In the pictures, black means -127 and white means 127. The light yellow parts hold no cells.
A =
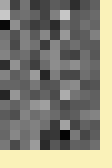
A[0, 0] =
39
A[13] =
[-24, 7, -17, 0, -76, -72, -123, -6, -57, -34]
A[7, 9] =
-31
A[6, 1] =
18
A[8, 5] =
-41
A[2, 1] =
15
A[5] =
[3, -25, -16, -49, -1, 11, -53, -62, -16, -40]
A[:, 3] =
[-73, -29, -67, -37, -13, -49, -64, 27, -8, -44, 20, -17, 1, 0, 27]
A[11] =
[-36, -48, 3, -17, -5, -20, -42, -33, -3, 3]
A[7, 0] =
3
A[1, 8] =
-31
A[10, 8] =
-39
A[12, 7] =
-59
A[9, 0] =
-90
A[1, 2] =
-15
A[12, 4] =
-14
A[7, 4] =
-90
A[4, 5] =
7
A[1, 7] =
-37
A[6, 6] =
-2
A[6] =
[-82, 18, -34, -64, -19, 13, -2, 14, -13, -23]
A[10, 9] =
-29
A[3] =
[-13, -45, 1, -37, 7, -63, 24, -42, -34, 0]
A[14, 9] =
-17
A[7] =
[3, -33, -19, 27, -90, -1, -54, -56, -16, -31]
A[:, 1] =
[-62, -20, 15, -45, -54, -25, 18, -33, -26, 22, -29, -48, -1, 7, -53]
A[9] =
[-90, 22, -25, -44, -27, -52, 44, -11, -23, -31]

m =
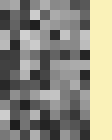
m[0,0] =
26
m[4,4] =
20
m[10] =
[11, -48, -94, -42, -20, 29, 4, -38, 23]
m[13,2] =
-57
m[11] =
[77, -42, -14, 52, -79, 7, -44, -72, 1]
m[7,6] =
25
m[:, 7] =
[-48, 27, 1, 10, 9, -16, 43, 24, 43, -22, -38, -72, -43, -16]
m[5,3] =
-17
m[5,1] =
-64
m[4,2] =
54
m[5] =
[-69, -64, 19, -17, -66, -28, -71, -16, -91]
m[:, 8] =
[-39, -24, -59, 67, 60, -91, 44, -89, -43, 35, 23, 1, -65, -81]
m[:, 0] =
[26, -79, -70, 51, 58, -69, -62, -64, -88, -61, 11, 77, 16, -7]
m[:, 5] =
[9, 43, 24, -85, 1, -28, 30, 7, 16, 67, 29, 7, -76, -85]
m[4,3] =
75
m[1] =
[-79, -21, -54, 76, -30, 43, 32, 27, -24]
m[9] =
[-61, 15, -19, 30, 63, 67, -3, -22, 35]
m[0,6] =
14
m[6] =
[-62, -64, 67, 38, -68, 30, 37, 43, 44]
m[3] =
[51, -38, 80, 50, 18, -85, 67, 10, 67]
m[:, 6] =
[14, 32, 12, 67, 11, -71, 37, 25, 1, -3, 4, -44, -29, 23]
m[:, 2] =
[-64, -54, -74, 80, 54, 19, 67, 51, -42, -19, -94, -14, -11, -57]

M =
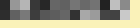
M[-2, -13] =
-86
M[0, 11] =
63
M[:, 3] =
[-71, -66]
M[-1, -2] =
-61
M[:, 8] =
[-22, 40]
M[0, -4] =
-12
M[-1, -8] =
-34
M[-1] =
[-82, -30, -6, -66, -40, -34, -25, -77, 40, 27, -59, -61, 73]

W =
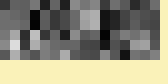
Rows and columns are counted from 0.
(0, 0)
-73
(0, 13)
-85
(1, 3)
-120
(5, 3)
-43
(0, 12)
-38
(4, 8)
-56
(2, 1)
-16
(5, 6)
43
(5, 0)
-39
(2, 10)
-106
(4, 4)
-1
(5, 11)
-41
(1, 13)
-40
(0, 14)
-58
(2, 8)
31
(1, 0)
-17
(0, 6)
-96
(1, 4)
-33
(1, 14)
-49
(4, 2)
-72
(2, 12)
-62
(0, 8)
-9
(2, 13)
-35
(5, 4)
-2
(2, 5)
-71
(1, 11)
-92
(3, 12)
-3
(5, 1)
46
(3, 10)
-123
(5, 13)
-12

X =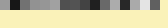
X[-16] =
27
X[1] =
-104
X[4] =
22
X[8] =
-60
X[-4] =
-87

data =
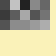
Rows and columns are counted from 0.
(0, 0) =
-54
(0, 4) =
-24
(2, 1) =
12
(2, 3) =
27

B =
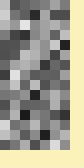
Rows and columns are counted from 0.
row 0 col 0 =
62
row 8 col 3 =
59
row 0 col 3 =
-14
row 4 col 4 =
17
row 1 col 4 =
38
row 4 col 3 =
44
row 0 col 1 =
-44
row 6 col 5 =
-24
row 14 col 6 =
13
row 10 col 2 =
-30
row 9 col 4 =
9
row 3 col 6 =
62
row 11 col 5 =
-44
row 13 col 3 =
10
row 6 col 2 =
50
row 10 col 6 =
-25
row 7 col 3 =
-37
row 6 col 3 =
32
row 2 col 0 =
54
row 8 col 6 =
-30
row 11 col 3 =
9
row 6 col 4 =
-73
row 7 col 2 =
10
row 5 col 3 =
50
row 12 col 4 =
-12
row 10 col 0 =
-48
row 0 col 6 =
-4
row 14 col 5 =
90
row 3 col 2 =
-77
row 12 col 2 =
2

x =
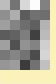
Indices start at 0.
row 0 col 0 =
61
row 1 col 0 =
15
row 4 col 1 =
-46
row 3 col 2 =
-1
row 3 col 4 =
59
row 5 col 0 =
-7
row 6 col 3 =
-13
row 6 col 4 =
64
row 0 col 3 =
124
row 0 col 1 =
-11
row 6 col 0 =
22

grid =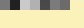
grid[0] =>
-7
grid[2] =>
74
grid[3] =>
49

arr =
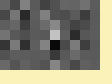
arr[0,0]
-26
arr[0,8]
-14
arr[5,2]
-35
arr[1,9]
-37
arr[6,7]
-54
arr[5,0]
-45
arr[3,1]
-39
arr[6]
[-23, -43, -30, -37, -44, 5, -32, -54, -31, -35]
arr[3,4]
-38
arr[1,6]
-50
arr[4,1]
-5
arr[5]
[-45, -34, -35, -36, -34, -70, -38, -21, -36, -37]
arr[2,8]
-52
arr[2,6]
-41
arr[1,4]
0
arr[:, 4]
[-61, 0, -20, -38, 3, -34, -44]
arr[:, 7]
[-27, -37, -60, -84, -4, -21, -54]
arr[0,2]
1

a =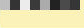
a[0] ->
63
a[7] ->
-73
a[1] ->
-75
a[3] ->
-69
